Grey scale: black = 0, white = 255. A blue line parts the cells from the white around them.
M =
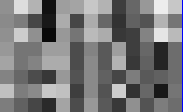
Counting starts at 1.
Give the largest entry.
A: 237
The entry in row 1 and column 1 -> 144
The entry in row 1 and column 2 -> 221
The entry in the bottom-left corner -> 125
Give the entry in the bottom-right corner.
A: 109
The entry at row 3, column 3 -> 144
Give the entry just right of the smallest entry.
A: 152
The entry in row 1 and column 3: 179
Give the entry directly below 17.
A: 24
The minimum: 9
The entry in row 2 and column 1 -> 138
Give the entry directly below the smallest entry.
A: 158
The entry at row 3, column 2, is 205
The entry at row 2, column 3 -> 70
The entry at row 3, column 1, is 144
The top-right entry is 199
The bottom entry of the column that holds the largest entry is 125

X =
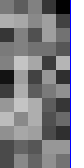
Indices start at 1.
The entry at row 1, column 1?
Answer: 122
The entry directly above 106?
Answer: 54
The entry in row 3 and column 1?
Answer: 54
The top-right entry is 1
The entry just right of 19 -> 159
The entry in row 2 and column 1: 174
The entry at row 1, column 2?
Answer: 93
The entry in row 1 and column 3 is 129
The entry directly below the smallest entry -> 66
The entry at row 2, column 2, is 167
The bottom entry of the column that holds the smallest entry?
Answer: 114
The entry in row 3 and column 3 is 80
